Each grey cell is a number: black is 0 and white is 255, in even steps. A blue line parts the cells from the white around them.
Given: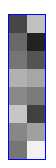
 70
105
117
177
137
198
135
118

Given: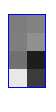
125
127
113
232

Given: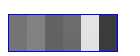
116  99 227
116  98 226

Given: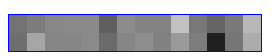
114 136 137 140 131 120 121
110 134 138 133 130 125 118

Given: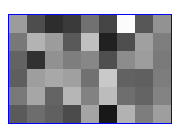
156  45 113 251 146
120 156 192  78 126
 99 145 135 140 122
 94 168 113  98 125
121 100 130 110 131
 90  96 164 178 158

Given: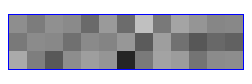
142 144 106 108 121 149 136
121 136 138 151 158  87  97
170  88 158  37 163 116 141

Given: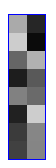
170
205
102
 29
129
 33
 59
 65

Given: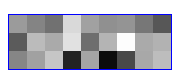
155 113 161 148  87
 91 170 110 253 178
134 198 165  73 189

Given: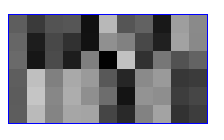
 94  83  17  85  24 138
102  72  18 129  32 137
106  75 127 193 119  99
 94 128 154  38 154  59
 92 135 143  20 142  70
 93 132 164  41 163  61
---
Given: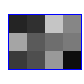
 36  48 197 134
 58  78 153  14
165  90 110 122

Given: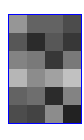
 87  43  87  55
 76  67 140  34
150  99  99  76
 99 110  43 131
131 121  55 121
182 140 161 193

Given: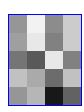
117  89 232 129
193 170 108 193
150 182  24  98
159 232 129 204
150 242 140 204

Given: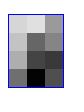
111   3  79
174  68  57
195 102 133
214 224 154

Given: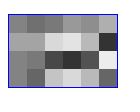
131 102 196 217 185 102
131 112 121 153 142 175
131 121  72  51  82 236
164 164 217 227 185  51

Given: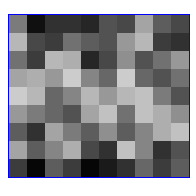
 60   6  93  60   6  26  49 103  60  93
123  16  49  49  38  82  72 164  93  72
 93  49 164 123  93 143  93 133 174 193
113  60 183 174  38  72 143  82 113 152
183  72  60 113  93  82 152 183  60  49
164  93 133 174  72  49 193 133  49  82
152 123 103  82 164 193 113 193 174 143
164 174 152 204 133 103 204 103  82 113
204 183 103 133 183 152 183 193 123  82
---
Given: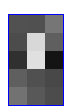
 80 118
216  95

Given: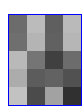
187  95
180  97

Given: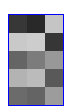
 41 197
205  54

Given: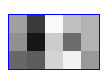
 58 249
 22 204

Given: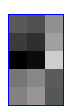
 80 144
 47 159

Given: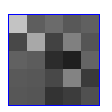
 94 107
168  66

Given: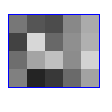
 85  76
215 104
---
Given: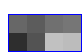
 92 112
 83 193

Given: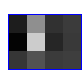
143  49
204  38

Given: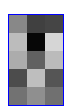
 64  69
  7 214

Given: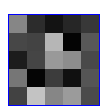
 44  19
 67 182

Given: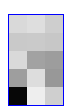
222 206
202 199

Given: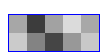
 60 162
131  69
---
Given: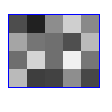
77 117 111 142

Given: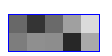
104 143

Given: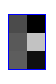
75 194

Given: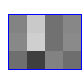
131 207 130

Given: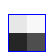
231  78

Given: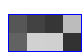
86 209

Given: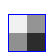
241  44

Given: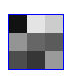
18 102 154
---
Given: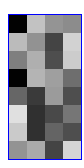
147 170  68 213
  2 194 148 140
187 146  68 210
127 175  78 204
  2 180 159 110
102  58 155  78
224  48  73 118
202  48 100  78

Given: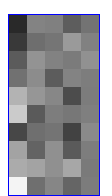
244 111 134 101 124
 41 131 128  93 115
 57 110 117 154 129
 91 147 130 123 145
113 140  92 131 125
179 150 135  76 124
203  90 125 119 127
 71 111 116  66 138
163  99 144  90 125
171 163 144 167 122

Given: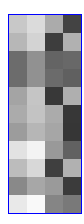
233 249 133 121
200 219 171  67
183 211  61 177
108 145 100 104
108 145 107  96
164 197  56 175
171 195 171  55
156 182 166  54
226 243 153  97
188 216  63 177
137 167 154  59

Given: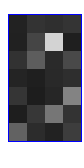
 98  44  34  61
 34  51  47  52
 33  69 211  31
 50  93  42  73
 36  31  41  46
 53  29  38 131
 30  55 118  51

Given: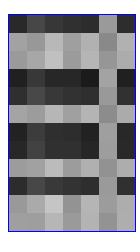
159 158 182 154 179 147 174
 41  71  55  48  44 154  45
162 152 184 159 177 137 177
154 167 192 155 181 150 172
 32  56  39  39  27 163  32
 47  72  56  50  47 153  49
164 156 182 160 180 140 171
 34  60  47  45  34 159  40
 39  66  48  48  38 157  41
156 161 187 156 176 146 173
 44  71  57  51  46 154  48
153 170 197 147 181 156 173

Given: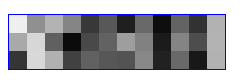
 53 216 177  65  97  87  83 136  33 105  24 178
239 144 179 133  56  88  31 105  14  99  50 178
169 215  96  11  73  98 158 129  27 132  77 179
